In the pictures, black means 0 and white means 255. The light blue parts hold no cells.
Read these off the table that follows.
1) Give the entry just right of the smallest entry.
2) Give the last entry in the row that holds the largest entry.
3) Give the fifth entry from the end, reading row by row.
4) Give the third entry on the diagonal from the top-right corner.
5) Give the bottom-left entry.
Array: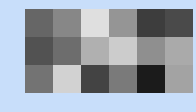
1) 163
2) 74
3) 210
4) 122
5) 115

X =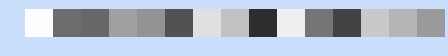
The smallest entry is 45
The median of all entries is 154
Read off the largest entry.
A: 253
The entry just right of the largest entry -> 109

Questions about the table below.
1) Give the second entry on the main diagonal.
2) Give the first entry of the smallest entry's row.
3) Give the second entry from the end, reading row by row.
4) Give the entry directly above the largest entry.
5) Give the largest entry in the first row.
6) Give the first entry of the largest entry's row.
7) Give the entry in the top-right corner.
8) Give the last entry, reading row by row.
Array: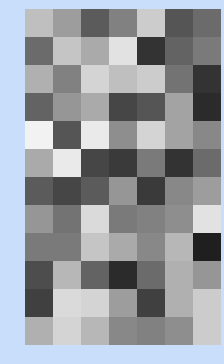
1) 197
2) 122
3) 142
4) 99
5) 204
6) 242
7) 107
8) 204

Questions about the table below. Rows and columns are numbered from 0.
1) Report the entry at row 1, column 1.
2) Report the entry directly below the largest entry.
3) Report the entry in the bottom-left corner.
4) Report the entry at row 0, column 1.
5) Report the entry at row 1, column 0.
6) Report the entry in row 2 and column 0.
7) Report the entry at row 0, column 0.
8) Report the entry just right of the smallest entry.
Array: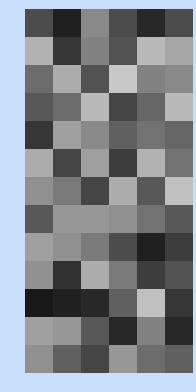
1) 54
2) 69
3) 144
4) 32
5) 178
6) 108
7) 76
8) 32

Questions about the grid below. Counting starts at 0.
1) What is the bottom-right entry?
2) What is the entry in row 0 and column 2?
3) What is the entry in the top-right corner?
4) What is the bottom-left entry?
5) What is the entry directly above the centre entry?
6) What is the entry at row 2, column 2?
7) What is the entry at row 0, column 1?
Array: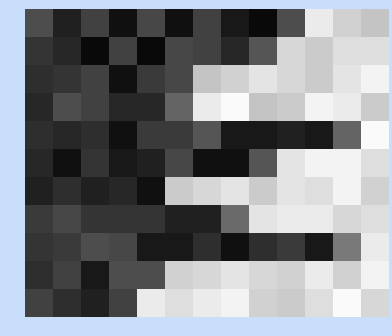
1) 215
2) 65
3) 196
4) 65
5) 85
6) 65
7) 32

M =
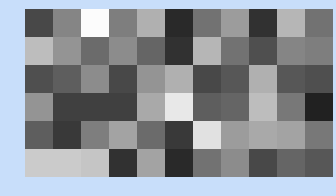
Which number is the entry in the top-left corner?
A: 72
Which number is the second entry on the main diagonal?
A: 148
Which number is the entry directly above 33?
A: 79
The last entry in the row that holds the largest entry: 114
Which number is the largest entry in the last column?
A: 126
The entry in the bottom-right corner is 87
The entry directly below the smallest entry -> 120
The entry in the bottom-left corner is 203
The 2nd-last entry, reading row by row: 101
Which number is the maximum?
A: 252
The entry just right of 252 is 126
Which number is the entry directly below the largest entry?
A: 107
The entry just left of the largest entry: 133
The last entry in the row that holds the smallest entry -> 33
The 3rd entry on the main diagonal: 140
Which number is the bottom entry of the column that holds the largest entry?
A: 197
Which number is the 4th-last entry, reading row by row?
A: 140
